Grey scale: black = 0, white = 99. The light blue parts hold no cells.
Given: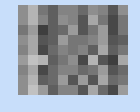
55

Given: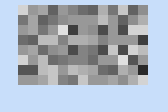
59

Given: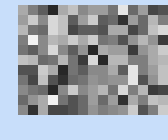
53

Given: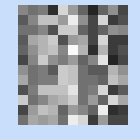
44

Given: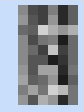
58

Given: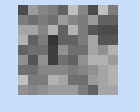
56
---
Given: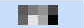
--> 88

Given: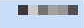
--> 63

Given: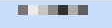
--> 19

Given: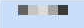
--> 85

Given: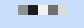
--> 94

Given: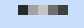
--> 76

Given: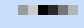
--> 16

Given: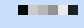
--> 57
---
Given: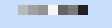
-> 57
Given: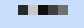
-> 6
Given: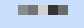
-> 81
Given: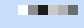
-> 11
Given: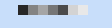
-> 64
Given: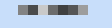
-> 78
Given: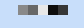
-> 90
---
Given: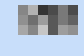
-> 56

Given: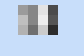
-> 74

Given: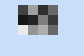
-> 9

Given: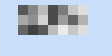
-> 65

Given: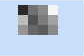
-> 73

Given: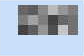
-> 49

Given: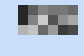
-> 15

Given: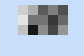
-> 89

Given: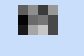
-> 2

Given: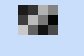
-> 24
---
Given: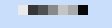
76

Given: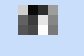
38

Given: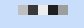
61

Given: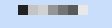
45

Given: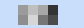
55

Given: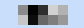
69

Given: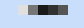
33

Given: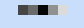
85
